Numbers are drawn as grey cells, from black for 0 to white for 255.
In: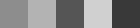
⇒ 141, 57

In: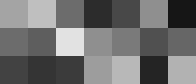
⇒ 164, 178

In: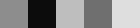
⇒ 141, 222

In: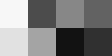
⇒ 247, 48

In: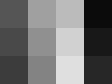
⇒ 85, 39

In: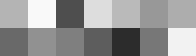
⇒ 180, 242
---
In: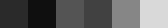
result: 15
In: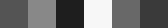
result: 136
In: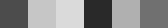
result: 198
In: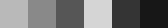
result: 137
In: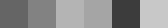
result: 130
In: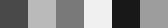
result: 186
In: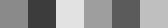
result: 60
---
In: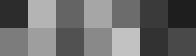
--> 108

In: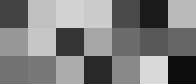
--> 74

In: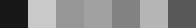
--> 130

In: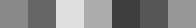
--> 62

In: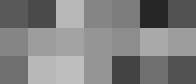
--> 125

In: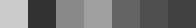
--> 99

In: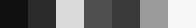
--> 57

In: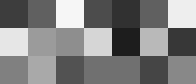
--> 49

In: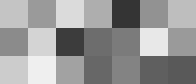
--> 52

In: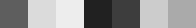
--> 61
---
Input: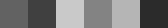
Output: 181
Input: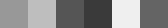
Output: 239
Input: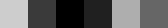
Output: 174
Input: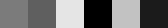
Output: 194
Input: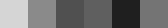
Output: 31
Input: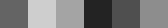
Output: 79
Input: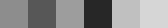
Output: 192
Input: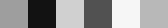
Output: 246
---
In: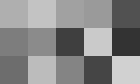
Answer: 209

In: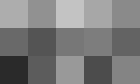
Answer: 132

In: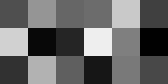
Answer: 72

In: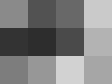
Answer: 166

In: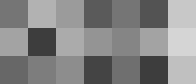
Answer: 192

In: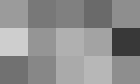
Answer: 142
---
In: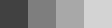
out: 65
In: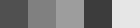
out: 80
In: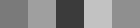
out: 122
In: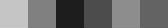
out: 197
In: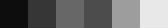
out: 13
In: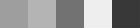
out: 158
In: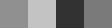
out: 144
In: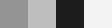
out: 148
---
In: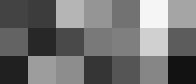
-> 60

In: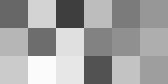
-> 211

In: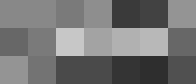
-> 136

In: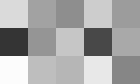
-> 162

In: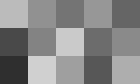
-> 145

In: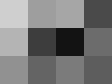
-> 158

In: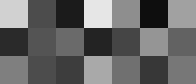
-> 76
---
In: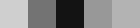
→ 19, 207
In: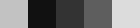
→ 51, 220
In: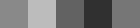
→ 98, 188
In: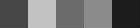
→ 107, 194
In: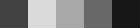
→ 168, 218
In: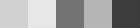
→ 115, 231
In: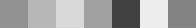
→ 161, 237
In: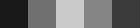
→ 202, 202
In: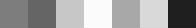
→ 251, 251
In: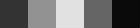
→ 225, 225
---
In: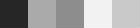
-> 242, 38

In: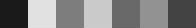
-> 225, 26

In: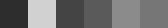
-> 209, 45

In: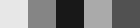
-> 231, 24

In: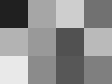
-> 233, 32

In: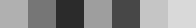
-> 217, 43

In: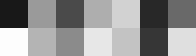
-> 253, 24

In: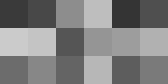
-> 203, 52
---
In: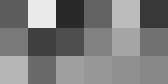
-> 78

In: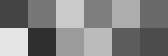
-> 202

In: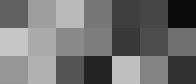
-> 137

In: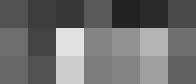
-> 225

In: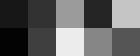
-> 155

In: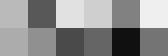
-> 225
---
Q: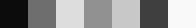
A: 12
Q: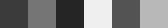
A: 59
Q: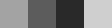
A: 163
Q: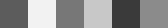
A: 92
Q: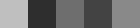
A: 191
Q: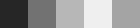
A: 38
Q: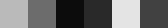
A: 186
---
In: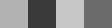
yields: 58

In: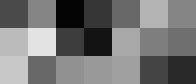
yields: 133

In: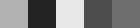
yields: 35

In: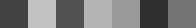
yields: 194

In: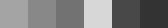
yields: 136

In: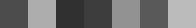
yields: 173

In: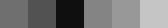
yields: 82

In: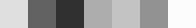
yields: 98
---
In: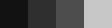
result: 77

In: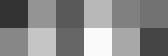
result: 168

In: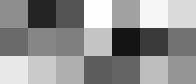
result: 190

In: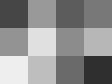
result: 106

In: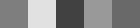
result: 153

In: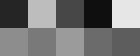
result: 107
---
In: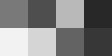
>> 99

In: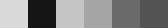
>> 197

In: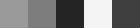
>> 36

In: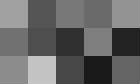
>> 71

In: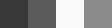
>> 250

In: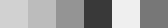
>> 148
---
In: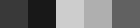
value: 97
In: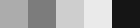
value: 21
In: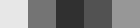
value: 151
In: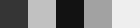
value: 238
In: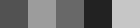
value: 198
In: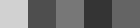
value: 100
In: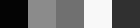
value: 48
